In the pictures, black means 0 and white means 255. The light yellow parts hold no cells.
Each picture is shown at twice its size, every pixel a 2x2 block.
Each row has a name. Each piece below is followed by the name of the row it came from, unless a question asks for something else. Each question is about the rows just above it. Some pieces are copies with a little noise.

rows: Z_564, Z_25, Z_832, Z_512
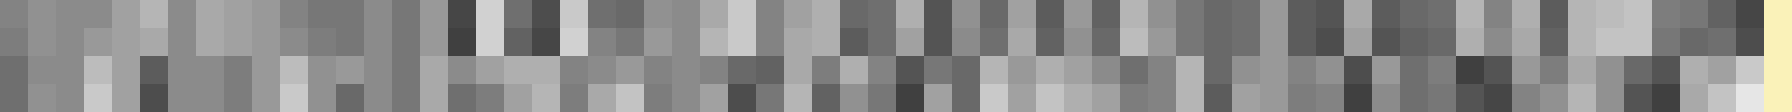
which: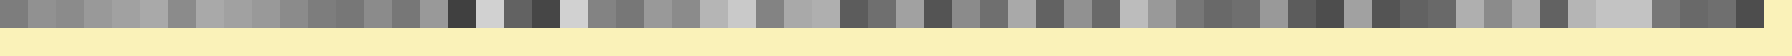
Z_25
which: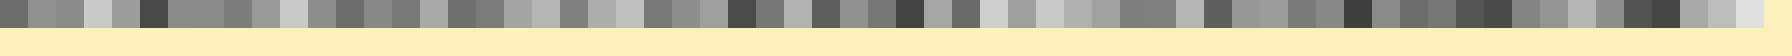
Z_512
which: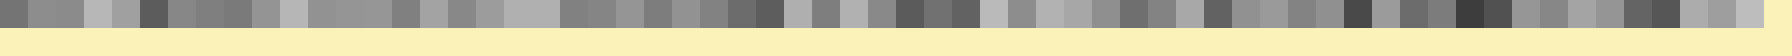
Z_832
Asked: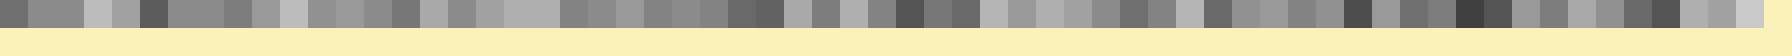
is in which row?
Z_832
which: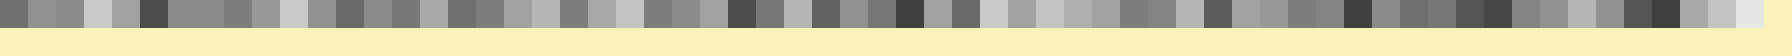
Z_512

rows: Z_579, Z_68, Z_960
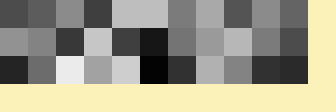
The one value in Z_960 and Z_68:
[131]
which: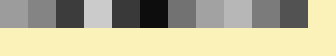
Z_68

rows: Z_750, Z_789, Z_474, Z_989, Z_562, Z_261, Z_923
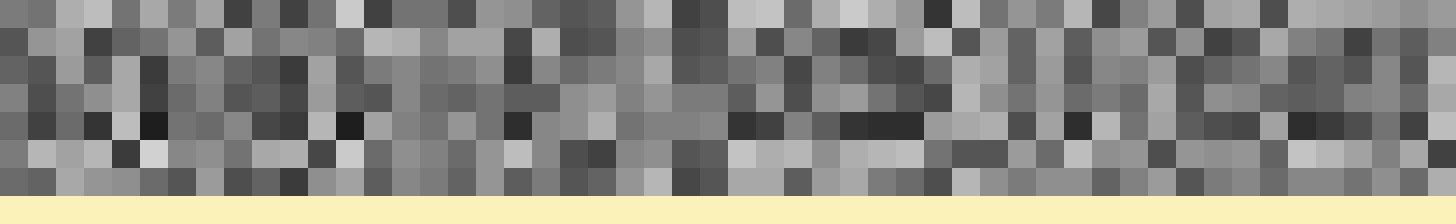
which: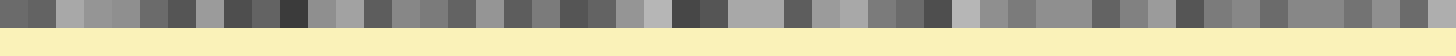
Z_923
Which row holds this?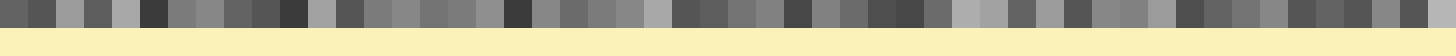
Z_474
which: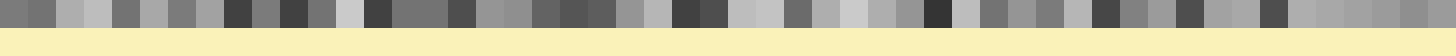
Z_750
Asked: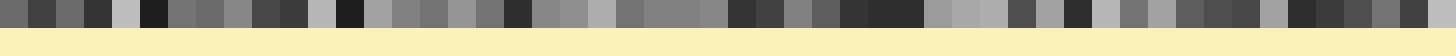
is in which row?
Z_562

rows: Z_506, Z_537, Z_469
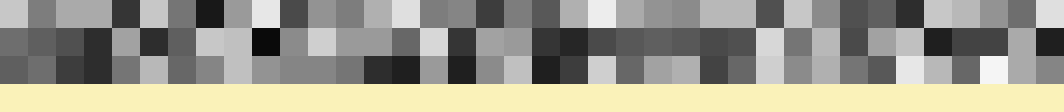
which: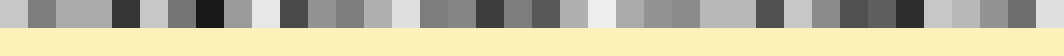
Z_506
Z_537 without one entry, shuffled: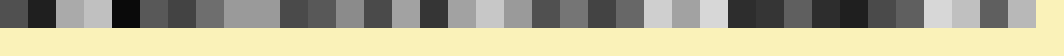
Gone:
[38]

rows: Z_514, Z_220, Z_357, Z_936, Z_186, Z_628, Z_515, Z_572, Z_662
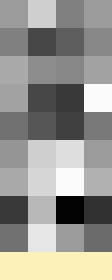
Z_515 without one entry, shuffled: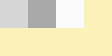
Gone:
[177]
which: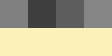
Z_220
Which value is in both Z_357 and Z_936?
[162]
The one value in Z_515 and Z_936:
[251]
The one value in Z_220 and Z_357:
[135]
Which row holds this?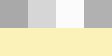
Z_515

